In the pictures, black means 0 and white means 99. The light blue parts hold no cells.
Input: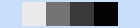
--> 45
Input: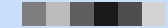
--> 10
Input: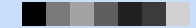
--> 13
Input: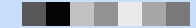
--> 91
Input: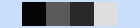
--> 35
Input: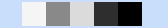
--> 85
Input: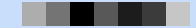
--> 11
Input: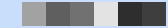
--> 88
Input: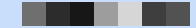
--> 83
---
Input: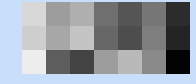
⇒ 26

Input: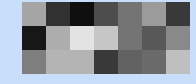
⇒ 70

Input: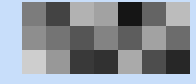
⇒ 22

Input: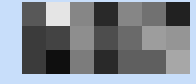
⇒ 48

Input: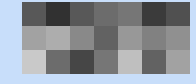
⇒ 27

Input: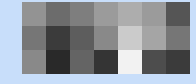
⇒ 39
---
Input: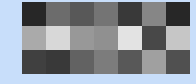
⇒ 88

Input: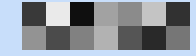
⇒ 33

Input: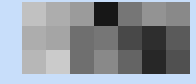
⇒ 28

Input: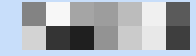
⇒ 79

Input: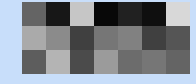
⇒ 50

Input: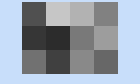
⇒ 17

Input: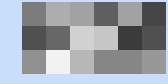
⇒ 77

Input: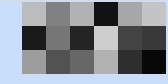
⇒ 80
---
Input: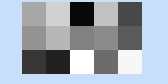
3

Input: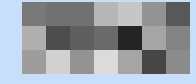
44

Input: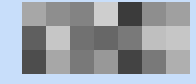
51

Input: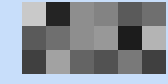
55

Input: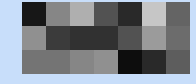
68

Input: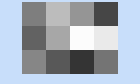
58

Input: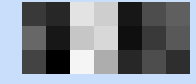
88
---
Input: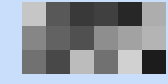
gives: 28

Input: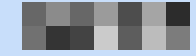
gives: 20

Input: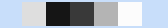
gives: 8

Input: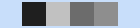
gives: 75

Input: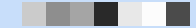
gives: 55

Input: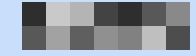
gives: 63

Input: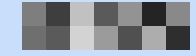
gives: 35

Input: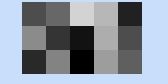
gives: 51

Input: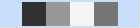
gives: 59

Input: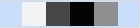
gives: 27
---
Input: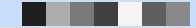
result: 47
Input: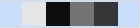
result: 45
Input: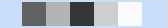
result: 21
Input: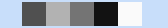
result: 45
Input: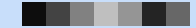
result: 50
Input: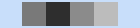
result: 54
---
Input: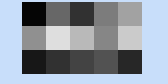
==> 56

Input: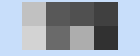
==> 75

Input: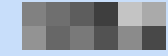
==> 50

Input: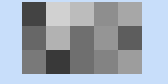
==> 40

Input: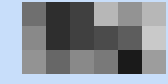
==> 53

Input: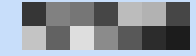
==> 21

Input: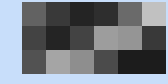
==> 26
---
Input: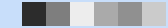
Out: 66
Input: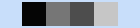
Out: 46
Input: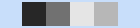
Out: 44
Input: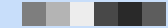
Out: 28
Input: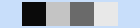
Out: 76
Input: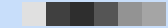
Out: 33
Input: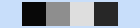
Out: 55
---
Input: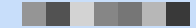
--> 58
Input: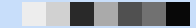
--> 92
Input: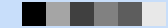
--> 0
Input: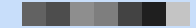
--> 38
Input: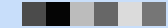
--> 29
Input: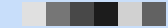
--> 87
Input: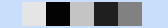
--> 89
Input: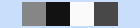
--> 52
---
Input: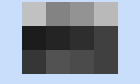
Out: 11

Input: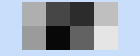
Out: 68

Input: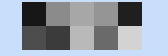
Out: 9

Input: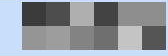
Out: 23

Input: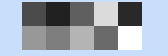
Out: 29

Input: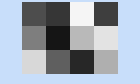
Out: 49

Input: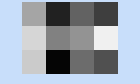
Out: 83
